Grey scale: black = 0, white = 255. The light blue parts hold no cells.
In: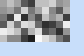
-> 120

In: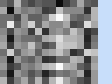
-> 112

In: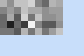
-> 105

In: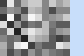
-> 49

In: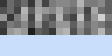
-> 151
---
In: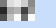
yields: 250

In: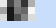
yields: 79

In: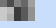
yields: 59

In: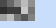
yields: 117

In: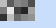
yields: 108

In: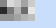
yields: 163
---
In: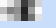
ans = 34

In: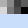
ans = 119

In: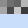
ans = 73

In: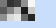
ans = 187

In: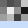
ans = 237

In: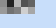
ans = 127

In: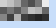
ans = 192
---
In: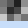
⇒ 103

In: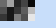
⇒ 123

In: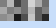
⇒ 197

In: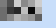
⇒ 163

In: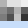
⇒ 80

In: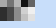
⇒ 140

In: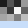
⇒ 179

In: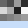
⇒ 129

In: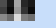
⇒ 220

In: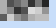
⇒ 175
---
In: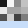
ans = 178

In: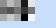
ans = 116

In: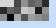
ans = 144

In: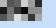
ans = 141

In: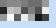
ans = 235

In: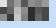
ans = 72

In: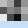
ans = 175

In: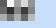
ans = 132

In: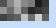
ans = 68

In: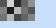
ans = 84
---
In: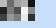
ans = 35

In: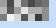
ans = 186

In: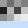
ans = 31

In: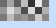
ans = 151

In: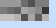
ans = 124

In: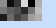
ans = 118
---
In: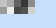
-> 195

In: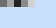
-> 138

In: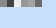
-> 151

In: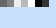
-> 184

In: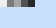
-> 124

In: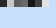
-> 106

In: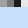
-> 122
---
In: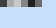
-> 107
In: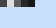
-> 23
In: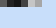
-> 166
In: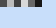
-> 23
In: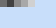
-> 208
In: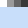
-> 57
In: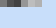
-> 177
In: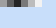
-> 242
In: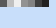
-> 33
